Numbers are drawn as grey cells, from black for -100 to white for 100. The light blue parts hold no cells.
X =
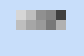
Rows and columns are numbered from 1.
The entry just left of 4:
13
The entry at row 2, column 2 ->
30
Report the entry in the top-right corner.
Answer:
-50

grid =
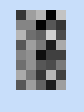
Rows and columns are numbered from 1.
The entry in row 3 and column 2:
-13
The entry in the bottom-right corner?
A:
24
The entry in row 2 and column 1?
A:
4
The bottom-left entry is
-32
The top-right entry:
53
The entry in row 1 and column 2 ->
24
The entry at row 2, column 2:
4
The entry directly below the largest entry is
-78
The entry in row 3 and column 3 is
-23
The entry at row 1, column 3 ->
43

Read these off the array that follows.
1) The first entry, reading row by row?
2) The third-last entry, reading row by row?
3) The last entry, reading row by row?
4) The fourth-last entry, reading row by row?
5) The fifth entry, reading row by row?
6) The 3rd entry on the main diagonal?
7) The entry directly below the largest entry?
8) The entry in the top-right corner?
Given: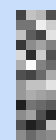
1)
-47
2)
-17
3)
10
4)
10
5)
-8
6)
-47
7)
-47
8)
-37

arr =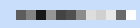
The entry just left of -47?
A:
18
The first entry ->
-27
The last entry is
99
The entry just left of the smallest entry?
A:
2

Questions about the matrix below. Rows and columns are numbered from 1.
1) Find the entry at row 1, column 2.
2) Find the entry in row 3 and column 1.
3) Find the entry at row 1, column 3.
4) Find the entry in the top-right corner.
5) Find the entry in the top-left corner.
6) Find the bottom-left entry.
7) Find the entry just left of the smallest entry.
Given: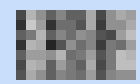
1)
41
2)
-24
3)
13
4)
23
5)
-43
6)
-34
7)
33

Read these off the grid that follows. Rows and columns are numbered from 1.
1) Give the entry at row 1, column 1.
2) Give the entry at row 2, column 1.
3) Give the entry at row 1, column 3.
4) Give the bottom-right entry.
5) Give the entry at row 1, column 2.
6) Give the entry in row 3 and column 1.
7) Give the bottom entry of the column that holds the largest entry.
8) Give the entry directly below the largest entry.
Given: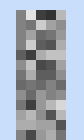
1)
2
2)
2
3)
-51
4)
-8
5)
78
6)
2
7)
-43
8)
-8

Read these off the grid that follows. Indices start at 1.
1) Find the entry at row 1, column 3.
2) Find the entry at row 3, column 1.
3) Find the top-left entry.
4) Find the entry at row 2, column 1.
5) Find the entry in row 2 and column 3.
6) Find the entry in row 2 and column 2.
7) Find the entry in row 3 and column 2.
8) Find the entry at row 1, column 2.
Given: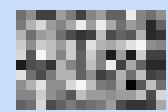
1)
-49
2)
40
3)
-12
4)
-4
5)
68
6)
40
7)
-12
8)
12

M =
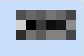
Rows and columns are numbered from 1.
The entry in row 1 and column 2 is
-19
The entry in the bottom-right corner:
-45
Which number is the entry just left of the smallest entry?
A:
63
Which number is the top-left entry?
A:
-37
